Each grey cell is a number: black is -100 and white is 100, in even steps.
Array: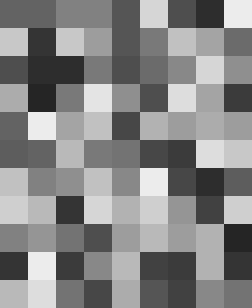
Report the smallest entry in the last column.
-71
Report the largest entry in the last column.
85
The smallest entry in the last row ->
-49
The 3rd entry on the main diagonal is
-65
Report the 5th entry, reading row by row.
-33
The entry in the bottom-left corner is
45
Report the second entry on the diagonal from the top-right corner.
29
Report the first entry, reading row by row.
-22
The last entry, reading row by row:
-10
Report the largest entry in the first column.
62
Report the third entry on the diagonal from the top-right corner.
7
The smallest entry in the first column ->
-59
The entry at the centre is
-10
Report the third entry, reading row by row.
1
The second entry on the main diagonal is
-59
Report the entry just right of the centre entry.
-44
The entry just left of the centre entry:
-5
